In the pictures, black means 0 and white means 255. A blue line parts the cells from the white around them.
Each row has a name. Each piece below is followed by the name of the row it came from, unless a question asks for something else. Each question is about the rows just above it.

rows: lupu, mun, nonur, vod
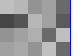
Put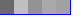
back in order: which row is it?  vod
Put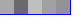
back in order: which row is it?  vod
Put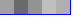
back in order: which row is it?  nonur

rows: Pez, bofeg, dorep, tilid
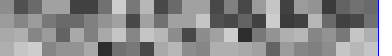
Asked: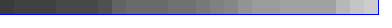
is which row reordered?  bofeg
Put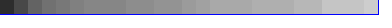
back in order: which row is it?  tilid
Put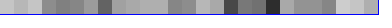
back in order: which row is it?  tilid
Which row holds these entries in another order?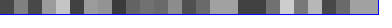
Pez
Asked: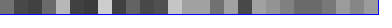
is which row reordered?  bofeg
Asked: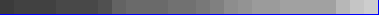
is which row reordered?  Pez
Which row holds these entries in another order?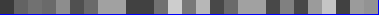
Pez

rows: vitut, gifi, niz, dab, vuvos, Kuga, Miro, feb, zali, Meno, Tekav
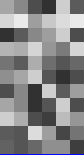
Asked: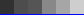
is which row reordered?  feb
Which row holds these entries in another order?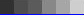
vitut
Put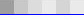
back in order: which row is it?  gifi
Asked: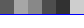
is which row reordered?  vitut
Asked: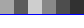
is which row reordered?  vitut

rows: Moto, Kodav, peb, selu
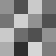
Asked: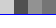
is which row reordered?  Kodav
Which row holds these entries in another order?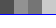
Moto
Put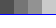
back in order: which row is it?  Moto

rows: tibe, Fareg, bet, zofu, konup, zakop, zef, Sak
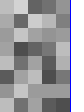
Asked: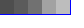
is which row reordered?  Sak
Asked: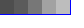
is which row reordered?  zakop
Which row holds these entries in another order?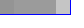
zef
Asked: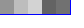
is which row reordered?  tibe
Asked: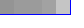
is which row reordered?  bet
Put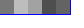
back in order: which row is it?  zofu
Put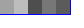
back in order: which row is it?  zakop

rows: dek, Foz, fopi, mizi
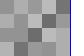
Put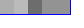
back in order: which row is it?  fopi
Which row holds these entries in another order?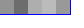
Foz
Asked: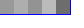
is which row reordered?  Foz
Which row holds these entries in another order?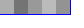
dek

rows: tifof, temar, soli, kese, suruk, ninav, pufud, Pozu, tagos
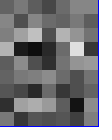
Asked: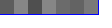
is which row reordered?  temar
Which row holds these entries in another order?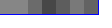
tifof

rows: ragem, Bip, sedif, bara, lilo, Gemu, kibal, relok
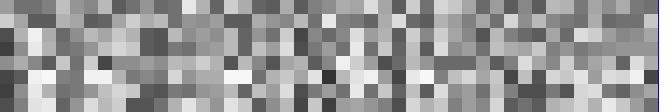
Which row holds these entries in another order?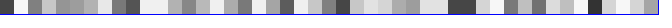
Gemu
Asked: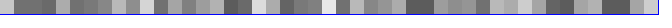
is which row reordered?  Bip
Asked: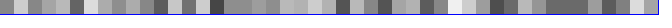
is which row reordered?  lilo
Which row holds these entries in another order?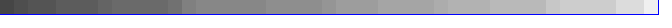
sedif

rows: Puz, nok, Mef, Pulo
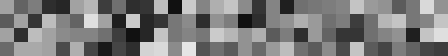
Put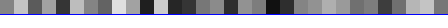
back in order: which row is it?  nok
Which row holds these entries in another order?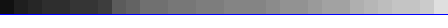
nok

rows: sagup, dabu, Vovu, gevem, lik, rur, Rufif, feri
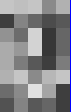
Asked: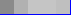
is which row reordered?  sagup
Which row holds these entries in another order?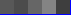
dabu

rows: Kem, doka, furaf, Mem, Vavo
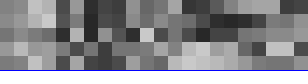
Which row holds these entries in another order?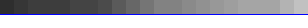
Kem
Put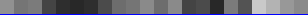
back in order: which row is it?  doka
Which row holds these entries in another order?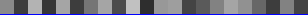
Kem
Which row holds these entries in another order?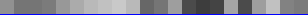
Vavo
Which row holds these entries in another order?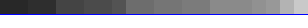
doka

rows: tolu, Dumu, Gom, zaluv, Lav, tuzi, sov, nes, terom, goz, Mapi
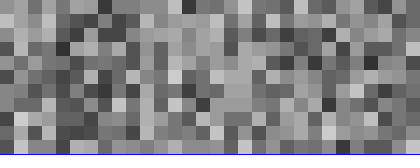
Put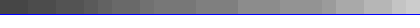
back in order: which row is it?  goz
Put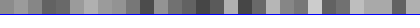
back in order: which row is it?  tuzi

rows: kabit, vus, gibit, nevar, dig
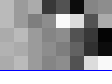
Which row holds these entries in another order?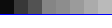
kabit
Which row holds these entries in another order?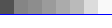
dig
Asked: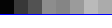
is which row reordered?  gibit
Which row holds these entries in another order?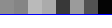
gibit
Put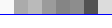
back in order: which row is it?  dig

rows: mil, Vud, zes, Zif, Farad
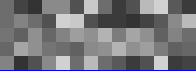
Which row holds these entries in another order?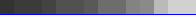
Farad
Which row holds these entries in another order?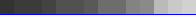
Vud
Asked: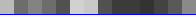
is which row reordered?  Vud
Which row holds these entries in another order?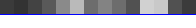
Vud
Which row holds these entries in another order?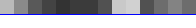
Vud

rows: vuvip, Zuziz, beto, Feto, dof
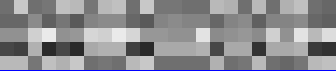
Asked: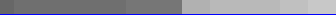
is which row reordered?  dof
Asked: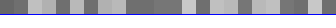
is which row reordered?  vuvip
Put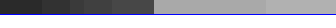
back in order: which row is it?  Feto
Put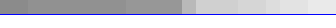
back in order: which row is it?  beto
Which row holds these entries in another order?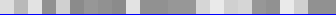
beto
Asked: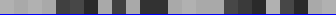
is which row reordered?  Feto
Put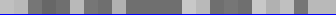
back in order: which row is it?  dof

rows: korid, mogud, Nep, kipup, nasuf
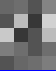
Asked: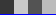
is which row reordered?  Nep
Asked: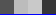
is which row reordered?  Nep
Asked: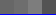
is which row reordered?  nasuf
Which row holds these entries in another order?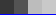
Nep
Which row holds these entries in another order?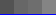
korid
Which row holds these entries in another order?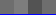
kipup
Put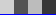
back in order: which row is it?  mogud

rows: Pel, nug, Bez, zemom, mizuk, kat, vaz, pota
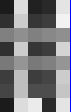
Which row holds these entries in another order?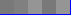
mizuk
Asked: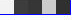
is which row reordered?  nug
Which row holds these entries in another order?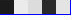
pota

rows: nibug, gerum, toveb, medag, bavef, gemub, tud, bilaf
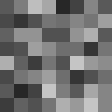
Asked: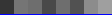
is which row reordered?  medag
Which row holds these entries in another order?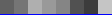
bilaf
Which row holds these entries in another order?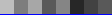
nibug
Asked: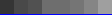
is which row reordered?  gemub

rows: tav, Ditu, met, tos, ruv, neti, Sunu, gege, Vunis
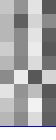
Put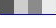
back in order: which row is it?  tos
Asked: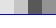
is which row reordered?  tav
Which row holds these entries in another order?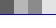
met
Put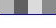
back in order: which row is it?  Vunis
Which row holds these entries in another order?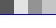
tav
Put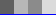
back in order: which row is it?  Vunis

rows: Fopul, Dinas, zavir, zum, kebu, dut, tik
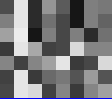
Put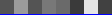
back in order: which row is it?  dut
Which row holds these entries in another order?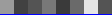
dut
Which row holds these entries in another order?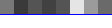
dut
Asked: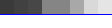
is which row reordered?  zum
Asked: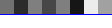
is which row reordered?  zavir

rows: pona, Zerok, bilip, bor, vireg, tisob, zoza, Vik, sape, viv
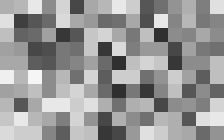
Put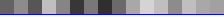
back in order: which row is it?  zoza
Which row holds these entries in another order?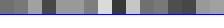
bor
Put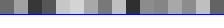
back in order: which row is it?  bilip
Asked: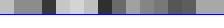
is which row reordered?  vireg
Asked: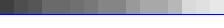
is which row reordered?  Zerok
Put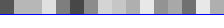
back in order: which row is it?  sape
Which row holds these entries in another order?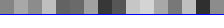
bilip

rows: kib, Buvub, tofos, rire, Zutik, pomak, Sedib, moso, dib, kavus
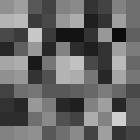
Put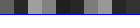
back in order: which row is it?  moso
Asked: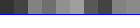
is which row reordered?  kib

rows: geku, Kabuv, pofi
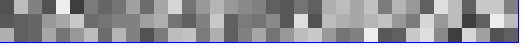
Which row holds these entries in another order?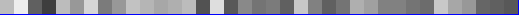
Kabuv
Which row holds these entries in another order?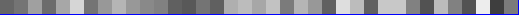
geku
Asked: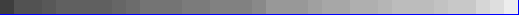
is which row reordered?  pofi

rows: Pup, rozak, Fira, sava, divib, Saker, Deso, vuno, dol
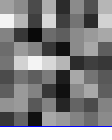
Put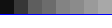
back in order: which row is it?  sava
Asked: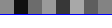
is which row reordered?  sava
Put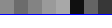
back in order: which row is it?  dol
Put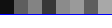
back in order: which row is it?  Deso
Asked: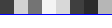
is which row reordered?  rozak

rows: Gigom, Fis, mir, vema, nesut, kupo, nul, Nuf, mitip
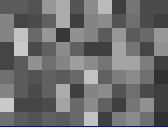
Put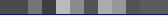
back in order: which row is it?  Gigom
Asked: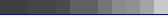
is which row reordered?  vema
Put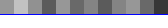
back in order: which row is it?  mir
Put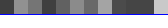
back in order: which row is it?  Nuf

